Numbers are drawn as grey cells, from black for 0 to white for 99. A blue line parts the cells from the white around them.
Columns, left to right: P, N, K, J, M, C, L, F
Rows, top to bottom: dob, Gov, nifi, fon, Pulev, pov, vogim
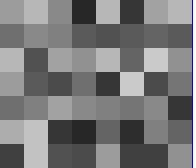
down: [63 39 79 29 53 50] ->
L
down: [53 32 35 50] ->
N
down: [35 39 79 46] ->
C

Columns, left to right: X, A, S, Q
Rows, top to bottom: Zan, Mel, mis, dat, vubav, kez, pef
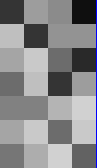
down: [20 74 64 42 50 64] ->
X
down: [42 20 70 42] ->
S
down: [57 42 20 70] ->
S
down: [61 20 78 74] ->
A

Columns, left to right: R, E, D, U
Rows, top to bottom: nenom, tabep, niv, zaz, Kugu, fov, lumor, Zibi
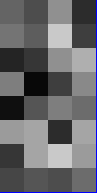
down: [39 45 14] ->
R
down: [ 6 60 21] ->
R
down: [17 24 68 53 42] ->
U
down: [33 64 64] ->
E
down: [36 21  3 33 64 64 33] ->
E
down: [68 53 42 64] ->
U
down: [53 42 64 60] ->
U

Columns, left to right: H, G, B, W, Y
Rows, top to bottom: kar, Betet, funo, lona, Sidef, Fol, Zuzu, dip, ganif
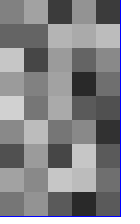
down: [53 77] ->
W
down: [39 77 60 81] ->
H
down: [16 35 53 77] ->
W
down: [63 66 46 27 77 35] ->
B

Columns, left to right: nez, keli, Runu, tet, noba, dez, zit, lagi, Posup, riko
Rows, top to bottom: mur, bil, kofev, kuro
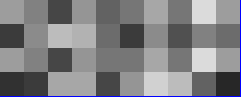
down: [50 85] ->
Posup
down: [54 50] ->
keli
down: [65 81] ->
zit

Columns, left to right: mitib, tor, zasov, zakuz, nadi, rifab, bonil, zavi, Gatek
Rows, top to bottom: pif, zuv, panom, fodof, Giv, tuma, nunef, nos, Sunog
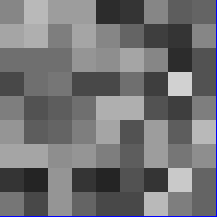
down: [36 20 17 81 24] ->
zavi
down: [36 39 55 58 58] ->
zasov
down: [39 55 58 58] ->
zasov
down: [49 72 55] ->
Gatek
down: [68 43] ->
tor

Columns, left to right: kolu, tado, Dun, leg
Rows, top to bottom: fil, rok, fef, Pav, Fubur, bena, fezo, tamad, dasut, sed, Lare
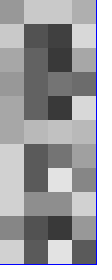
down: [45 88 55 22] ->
Dun
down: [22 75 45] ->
Dun
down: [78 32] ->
tado
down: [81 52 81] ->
kolu
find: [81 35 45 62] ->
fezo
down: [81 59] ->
leg
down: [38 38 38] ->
tado

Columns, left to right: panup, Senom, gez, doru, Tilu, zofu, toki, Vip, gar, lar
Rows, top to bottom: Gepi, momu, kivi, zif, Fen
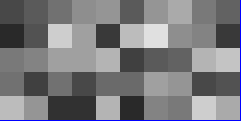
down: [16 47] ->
panup
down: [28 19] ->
doru

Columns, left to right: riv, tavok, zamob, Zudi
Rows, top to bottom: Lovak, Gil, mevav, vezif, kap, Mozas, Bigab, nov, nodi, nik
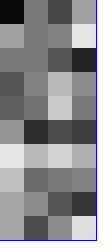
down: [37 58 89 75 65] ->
riv
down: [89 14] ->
Zudi
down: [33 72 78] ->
zamob
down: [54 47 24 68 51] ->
Zudi
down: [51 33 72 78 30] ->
zamob

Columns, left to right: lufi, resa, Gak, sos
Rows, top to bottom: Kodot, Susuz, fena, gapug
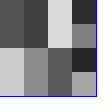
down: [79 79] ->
lufi
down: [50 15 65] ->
sos

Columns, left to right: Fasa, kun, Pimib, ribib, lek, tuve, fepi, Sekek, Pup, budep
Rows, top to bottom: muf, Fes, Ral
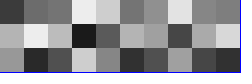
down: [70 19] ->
tuve
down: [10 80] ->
ribib
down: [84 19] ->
budep
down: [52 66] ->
Pup
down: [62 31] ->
fepi
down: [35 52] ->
lek

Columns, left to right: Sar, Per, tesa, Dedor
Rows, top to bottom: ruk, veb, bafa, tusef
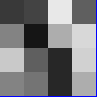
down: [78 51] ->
Sar
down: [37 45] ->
Per

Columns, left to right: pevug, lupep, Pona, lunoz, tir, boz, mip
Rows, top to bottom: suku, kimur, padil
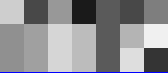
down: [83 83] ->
Pona
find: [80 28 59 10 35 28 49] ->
suku
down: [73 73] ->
lunoz

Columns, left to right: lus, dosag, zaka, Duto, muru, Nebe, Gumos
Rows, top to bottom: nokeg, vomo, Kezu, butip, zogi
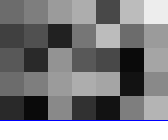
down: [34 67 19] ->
Duto
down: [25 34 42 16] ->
lus
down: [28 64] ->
muru
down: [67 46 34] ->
Duto
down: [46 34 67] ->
Duto

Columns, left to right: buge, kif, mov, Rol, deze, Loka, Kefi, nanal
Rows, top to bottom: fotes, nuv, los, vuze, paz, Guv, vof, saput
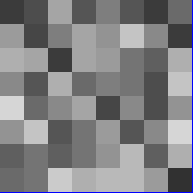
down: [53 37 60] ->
Kefi
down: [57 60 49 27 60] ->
deze

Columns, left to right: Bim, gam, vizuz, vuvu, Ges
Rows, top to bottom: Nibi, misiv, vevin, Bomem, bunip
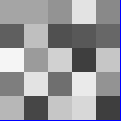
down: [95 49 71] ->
Bim
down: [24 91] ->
vuvu
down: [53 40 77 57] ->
Ges

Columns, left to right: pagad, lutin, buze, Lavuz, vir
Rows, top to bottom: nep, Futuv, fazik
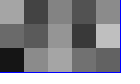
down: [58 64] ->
buze
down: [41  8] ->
pagad
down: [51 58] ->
buze
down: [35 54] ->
lutin
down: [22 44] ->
Lavuz

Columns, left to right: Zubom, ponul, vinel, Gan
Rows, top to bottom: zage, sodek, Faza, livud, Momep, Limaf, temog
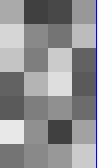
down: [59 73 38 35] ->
Gan
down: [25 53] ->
ponul
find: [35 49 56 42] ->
Momep

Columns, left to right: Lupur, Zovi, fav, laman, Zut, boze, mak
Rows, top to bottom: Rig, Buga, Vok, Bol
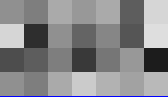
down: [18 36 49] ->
Zovi
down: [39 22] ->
laman
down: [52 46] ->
Zut

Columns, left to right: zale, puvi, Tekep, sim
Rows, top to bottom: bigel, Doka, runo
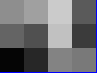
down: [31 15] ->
puvi
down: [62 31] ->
puvi
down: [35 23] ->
sim

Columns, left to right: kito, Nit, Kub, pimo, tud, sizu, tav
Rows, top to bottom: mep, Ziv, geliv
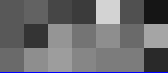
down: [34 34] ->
kito
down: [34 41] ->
kito
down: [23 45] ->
pimo

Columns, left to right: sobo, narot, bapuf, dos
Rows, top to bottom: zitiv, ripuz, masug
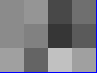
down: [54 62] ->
sobo
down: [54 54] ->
sobo
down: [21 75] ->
bapuf

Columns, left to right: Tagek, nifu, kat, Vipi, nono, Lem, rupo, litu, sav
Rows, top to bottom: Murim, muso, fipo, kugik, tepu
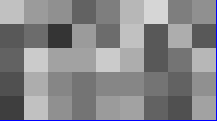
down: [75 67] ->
Lem
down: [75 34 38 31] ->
Tagek
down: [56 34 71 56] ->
sav
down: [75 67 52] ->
Lem
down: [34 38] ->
Tagek
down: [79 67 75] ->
nifu

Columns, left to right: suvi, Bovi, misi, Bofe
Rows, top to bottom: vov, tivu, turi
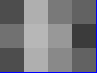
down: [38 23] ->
Bofe
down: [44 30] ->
suvi
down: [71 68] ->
Bovi
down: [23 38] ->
Bofe

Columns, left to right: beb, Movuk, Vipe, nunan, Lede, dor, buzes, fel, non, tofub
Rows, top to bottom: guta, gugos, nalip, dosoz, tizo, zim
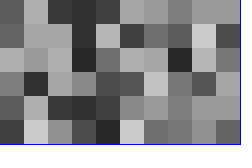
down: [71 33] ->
non
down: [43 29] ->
Lede
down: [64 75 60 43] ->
buzes
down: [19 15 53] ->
nunan

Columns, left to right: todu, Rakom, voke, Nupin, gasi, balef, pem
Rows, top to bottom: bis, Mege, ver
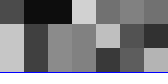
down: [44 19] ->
pem

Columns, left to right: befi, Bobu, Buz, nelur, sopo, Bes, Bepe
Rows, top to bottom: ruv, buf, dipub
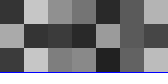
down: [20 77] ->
Bobu
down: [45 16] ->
nelur

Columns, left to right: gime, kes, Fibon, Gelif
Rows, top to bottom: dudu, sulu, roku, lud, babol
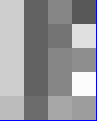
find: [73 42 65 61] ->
babol
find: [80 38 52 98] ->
lud
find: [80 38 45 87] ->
sulu
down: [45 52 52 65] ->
Fibon
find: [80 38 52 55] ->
roku

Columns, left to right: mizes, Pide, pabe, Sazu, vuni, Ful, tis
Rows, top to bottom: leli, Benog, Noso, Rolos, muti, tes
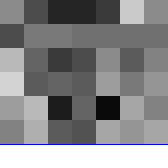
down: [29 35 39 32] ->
Sazu
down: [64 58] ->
Ful
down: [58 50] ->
tis
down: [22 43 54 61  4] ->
vuni
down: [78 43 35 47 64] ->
Ful
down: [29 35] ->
Sazu
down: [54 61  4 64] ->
vuni

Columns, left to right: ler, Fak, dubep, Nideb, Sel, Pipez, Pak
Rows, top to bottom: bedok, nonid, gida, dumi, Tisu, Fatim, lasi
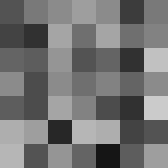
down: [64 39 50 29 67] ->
Sel
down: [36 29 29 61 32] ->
Fak

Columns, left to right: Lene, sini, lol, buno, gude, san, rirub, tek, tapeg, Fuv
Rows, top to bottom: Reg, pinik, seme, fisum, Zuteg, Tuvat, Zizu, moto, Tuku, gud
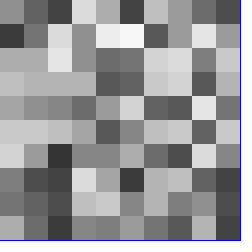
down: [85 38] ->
tapeg
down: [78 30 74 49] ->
tek
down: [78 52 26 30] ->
Fuv

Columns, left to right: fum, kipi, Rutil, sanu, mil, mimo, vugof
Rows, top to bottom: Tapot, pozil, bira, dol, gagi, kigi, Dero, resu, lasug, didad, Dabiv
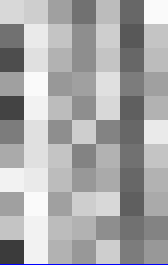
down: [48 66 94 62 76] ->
fum
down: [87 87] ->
kipi
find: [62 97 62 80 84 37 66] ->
lasug
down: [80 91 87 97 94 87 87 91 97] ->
kipi

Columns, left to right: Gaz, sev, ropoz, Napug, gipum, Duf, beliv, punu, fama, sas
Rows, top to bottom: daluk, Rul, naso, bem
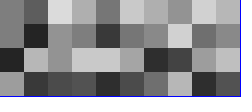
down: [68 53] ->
beliv
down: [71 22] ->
sev
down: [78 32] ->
Napug
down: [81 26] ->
punu
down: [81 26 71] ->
punu

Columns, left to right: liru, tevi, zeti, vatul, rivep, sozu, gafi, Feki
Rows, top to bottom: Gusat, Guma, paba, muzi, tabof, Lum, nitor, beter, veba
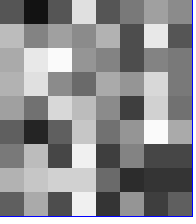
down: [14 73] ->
tevi
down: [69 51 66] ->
rivep
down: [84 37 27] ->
zeti
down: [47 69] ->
liru

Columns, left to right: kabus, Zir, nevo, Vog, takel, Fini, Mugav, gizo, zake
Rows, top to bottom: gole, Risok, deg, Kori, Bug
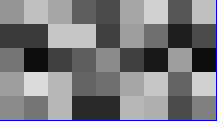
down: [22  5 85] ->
Zir
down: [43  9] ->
Mugav
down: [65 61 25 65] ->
Fini
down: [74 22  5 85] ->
Zir

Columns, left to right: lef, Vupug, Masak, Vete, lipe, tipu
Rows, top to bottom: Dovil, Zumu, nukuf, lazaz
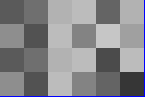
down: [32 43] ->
Vupug
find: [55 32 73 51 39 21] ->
lazaz
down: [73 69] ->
Masak

